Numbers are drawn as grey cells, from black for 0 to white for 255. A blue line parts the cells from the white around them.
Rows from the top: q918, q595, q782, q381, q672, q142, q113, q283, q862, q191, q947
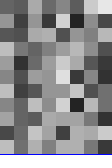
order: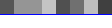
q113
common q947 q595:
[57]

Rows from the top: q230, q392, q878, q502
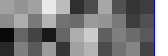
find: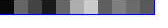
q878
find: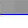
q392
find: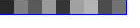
q502
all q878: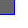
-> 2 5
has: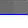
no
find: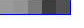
q392

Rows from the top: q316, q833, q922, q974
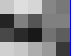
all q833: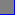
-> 2 4 5
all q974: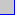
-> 2

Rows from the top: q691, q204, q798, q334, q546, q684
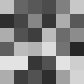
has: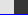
yes
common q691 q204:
[88]
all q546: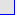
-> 1 2 5
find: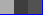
q684
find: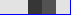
q546

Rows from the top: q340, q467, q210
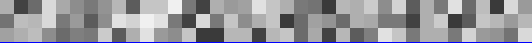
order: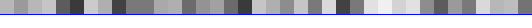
q467
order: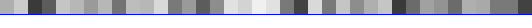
q467
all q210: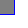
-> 6 27
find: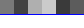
q467
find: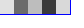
q340

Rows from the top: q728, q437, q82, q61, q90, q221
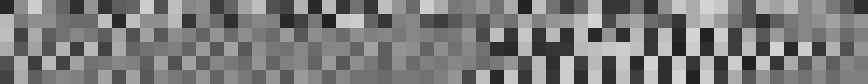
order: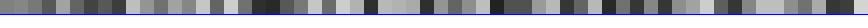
q61
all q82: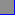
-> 13 18 23 26 60
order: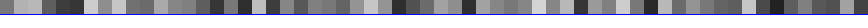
q90
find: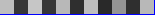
q82
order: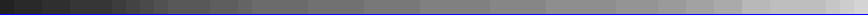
q82

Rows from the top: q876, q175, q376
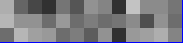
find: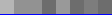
q175
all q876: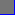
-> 5 13
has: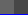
yes
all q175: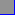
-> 2 3 12

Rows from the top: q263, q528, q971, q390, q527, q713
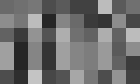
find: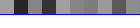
q390
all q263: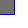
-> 2 10

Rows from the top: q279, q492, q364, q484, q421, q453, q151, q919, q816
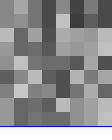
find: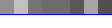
q421
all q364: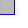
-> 1 8
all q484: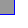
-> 1 6

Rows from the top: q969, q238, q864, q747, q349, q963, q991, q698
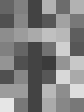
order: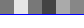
q698
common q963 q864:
[170]

